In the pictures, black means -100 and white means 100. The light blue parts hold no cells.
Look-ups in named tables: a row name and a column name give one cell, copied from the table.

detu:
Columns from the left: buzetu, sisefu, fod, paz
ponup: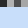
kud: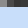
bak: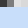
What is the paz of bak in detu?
70
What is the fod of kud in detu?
-58
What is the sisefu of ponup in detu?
40
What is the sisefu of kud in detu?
-42
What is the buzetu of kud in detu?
10
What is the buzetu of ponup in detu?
-68
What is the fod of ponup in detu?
-38
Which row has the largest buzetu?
kud

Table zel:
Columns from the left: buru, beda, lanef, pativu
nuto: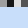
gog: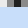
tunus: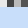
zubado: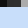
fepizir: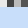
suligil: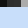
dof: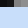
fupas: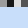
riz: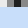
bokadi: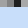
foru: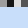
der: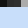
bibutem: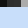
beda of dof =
-83
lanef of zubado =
-63
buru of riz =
84
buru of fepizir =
83
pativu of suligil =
34
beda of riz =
8
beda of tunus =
-47
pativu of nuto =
-34
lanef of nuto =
73
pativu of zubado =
34
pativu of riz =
7
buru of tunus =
82
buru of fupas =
22
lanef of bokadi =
-75
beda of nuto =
-83

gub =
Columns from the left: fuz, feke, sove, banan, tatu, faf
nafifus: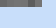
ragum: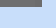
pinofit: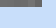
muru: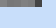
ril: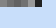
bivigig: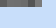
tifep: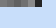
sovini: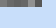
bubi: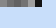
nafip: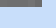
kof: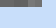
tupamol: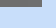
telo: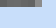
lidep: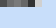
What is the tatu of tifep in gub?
8
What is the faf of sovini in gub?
-32
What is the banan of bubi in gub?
-10
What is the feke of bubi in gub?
-13
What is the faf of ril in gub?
-73
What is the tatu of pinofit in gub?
-10
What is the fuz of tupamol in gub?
-14
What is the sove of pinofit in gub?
-16
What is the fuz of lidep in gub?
-39
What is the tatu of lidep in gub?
-61
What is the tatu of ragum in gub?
-13
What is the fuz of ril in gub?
3
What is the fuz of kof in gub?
-19
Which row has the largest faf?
lidep

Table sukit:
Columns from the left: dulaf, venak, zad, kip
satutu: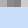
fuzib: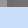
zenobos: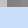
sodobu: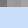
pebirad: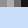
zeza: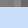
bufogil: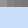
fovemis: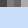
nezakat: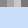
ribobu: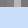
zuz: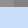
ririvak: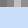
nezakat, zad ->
56
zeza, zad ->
6
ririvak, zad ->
50
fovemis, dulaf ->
-44
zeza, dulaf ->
-1
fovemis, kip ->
34
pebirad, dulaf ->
13
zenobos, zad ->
3
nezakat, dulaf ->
7
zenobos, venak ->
1
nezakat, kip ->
-6
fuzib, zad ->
-11
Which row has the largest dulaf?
zenobos

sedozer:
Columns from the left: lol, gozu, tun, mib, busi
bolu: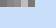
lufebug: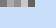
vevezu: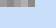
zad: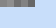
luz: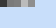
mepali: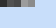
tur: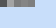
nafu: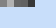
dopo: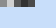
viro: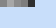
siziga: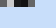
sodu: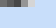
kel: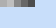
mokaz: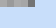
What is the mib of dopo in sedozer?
-61
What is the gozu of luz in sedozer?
-4
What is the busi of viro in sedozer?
-63
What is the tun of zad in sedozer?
-12
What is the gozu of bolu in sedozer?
5
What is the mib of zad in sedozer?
2
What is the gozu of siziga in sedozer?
59
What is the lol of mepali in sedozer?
-63
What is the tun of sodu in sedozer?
-44
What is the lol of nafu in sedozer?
2
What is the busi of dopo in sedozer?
-42

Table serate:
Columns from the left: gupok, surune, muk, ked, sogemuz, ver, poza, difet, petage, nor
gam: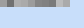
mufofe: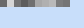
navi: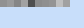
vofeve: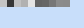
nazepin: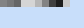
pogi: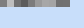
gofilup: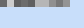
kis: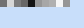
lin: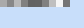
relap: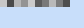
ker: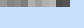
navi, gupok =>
14
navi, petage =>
50
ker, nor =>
-34
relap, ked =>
15
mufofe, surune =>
68
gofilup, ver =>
43
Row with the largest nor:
nazepin

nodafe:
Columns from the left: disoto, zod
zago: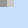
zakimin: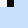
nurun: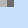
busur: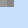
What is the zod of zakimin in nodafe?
-92
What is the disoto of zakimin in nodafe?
93
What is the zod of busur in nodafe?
5
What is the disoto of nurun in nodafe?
43
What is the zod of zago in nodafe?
56
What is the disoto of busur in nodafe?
19
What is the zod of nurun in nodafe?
-15

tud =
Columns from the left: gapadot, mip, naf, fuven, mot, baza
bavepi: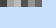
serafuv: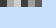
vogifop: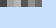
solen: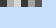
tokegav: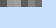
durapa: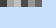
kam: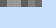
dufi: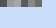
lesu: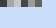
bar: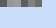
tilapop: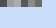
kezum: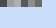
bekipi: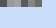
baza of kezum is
-16
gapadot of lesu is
-52
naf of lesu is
56
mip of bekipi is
20
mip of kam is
18
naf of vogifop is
41
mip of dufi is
21
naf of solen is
66
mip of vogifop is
26
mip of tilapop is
23
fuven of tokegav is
-27
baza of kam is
-16
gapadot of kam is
-24
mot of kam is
1
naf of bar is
22
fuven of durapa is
-40
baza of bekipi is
-15
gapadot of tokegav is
-30
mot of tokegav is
4
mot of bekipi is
5

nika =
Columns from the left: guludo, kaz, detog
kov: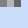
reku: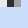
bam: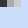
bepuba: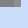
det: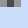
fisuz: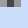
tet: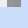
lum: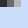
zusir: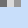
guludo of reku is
82
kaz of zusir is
71
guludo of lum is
-64
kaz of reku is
-62
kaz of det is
-41
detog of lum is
43
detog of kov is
-21
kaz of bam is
34
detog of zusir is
20
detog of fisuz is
18
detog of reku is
27
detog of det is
19
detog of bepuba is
11
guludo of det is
16
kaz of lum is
-16
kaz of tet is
18
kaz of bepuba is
1
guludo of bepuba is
1

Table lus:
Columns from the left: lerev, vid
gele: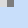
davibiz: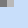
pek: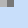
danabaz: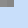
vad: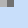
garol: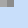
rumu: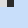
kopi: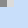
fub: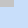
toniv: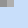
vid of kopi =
72
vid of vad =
-11
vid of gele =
-2
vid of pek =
-7
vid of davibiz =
45
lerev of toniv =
15
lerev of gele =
72
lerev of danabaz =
10
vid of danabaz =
5
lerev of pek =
42
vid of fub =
54
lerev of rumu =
74
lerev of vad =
41
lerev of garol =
31

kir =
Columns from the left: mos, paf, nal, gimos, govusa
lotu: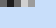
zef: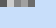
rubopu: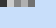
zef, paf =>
61
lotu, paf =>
-77
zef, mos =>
-29
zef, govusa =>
-16
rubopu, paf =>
60
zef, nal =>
4
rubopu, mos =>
-59
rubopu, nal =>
6
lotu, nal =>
-18
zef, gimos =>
26
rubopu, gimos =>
38
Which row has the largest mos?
lotu

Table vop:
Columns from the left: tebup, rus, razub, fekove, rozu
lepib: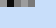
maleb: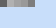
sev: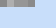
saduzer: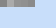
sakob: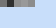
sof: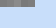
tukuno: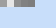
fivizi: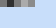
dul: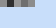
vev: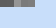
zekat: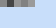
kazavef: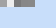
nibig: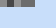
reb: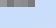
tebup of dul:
11
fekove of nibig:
-15
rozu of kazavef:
7
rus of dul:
-63
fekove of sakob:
20
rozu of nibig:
-15
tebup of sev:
8
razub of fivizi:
-3
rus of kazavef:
86
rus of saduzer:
34
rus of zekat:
-46
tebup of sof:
-2
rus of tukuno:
80
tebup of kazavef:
27
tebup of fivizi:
-6
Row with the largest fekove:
fivizi

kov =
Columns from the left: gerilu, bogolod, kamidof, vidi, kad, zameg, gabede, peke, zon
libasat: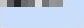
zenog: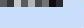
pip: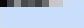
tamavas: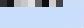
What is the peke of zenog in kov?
-88
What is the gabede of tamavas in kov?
-90
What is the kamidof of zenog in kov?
56
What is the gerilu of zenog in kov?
-27
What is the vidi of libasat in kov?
-17
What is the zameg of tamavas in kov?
-21
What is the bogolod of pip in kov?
-49
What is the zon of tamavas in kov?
-47
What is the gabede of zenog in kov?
-10
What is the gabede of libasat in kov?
-10
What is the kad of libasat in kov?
-8
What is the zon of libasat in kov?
14
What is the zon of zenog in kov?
-66
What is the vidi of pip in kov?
-41
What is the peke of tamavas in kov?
61
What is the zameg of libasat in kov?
73

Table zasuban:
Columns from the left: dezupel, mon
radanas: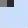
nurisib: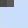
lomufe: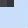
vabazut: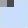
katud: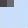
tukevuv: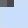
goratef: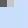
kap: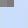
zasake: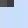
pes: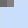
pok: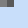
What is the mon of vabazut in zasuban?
-41
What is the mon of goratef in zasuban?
55
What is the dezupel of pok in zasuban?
-1
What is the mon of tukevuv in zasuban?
-43
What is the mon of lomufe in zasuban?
-58
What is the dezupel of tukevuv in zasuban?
-20
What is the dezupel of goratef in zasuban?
-26
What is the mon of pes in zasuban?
1
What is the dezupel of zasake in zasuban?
-36
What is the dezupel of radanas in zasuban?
-2
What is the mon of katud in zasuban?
-15
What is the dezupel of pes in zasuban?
-16
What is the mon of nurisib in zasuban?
-29
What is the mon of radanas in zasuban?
-66
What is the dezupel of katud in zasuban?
-46
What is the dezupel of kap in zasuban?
6
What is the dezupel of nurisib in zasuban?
-41
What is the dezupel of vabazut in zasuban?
27
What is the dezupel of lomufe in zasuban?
-46
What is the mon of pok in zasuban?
-30

